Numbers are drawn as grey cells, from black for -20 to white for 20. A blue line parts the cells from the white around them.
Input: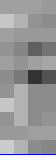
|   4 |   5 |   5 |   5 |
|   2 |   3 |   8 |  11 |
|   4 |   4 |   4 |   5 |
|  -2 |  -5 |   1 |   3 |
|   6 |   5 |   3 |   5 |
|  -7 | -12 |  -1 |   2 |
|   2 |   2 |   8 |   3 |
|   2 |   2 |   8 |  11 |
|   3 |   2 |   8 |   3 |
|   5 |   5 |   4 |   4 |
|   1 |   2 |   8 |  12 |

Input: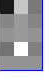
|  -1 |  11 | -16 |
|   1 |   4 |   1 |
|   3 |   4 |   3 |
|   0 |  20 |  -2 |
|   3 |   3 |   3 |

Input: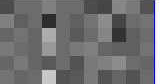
|  -7 |  -1 |   1 |  -9 |  -8 |  -3 |  -3 |   0 |  -3 |  -3 |  -8 |
|  -2 |  -3 |  -9 |   2 |  -2 |  -5 |  -3 | -13 |  -3 |  -5 |   0 |
|  -3 |  -5 | -12 |   1 |  -3 |  -6 |  -3 |   7 |  -4 |  -2 |  -4 |
|  -2 |  -5 |  -5 |  -4 |   0 |  -1 |  -3 |   4 |  -4 |  -3 |  -1 |
|  -4 |  -3 |   2 |   0 |  -1 |  -7 |  -3 |  -6 |  -4 |  -1 |  -4 |
|  -3 |  -7 |  -4 |  -7 |  -1 |  -6 |  -7 |  11 |  -3 |  -4 |  -2 |

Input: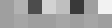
|  18 |   5 | -11 |  10 |  13 |  -8 |   8 |   5 |
|   5 |   6 |   5 |   6 |   5 |   5 |   6 |   5 |

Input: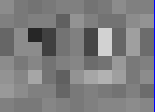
|   0 |   0 |   2 |  -1 |  -2 |   0 |   0 |  -1 |  -2 |  -1 |   2 |
|   3 |   2 |  -2 |  -2 |   0 |   3 |  -5 |   0 |   0 |  -1 |   0 |
|  -3 |   5 |  -4 |  13 |  -9 |   0 |  -2 | -10 | -14 |   2 |  -4 |
|  -3 |   5 |  -4 |  13 |  -9 |   0 |  -2 | -10 |   2 |   2 |  -4 |
|   0 |  -1 |   4 |  -2 |  -3 |   1 |   0 |  -2 |   1 |  -1 |   2 |
|   2 |  -1 |   5 |   8 |   6 |   3 |  -5 |  -2 |   6 |   1 |   3 |
|  -3 |   0 |  -2 |  -1 |   0 |  -1 |  -4 |   0 |   0 |   2 |   4 |
|   1 |   2 |   1 |   1 |   0 |  -1 |   0 |   1 |  -1 |  -1 |   0 |

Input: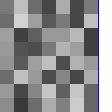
|  -1 |  -9 |   7 |  -9 |  -3 |  10 |  -1 |
|  10 |  -9 |  -1 |  -6 |   5 |  13 |  -3 |
| -10 |   9 |   4 |   4 |  -5 | -10 |   5 |
| -10 |   5 |   8 |  -1 |  -8 |  -7 |   4 |
|   4 |   8 |  -8 |  10 |   5 |  -6 |   3 |
|   7 |  -9 |   1 |  -8 |   4 |  10 |  -3 |
|  -4 |  11 |  -5 |  11 |   1 |  -9 |   4 |
|  -4 |  12 |   0 |   7 |  -3 | -11 |   2 |

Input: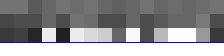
|  -2 |  -3 |  -4 |  -3 |  -4 |  -2 |  -4 |  -5 |  -4 |  -2 |  -3 |  -2 |  -4 |  -6 |  -2 |  -2 |
|  -8 |  -1 |  -4 |  -4 |  -6 |  -8 |  -4 |  -8 |  -8 |  -3 |  -2 |  -8 |  -4 |  -8 |  -8 |  -9 |
| -11 |   4 |  20 |  20 |   9 |  -8 |  19 |  -4 |  12 |  14 |  17 | -15 |  17 | -14 | -10 | -11 |

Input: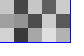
|  12 |  -5 |  11 |  -9 |  11 |
|  -6 |  12 |  -8 |   3 |   5 |
|   8 |  15 |   6 | -11 |  13 |
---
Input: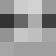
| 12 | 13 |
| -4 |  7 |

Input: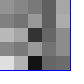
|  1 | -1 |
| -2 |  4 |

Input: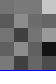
| -1 | -1 |
|  2 | -3 |

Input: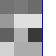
| -1 | -3 |
| 15 | 15 |

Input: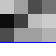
|   5 |  -8 |
| -10 |  10 |

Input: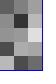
|   0 |   5 |
| -12 |   9 |

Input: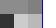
|  2 |  0 |
| 12 |  9 |

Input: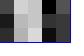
| 13 | 11 |
|  9 | 11 |

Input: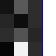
|  -6 | -13 |
| -18 | -13 |
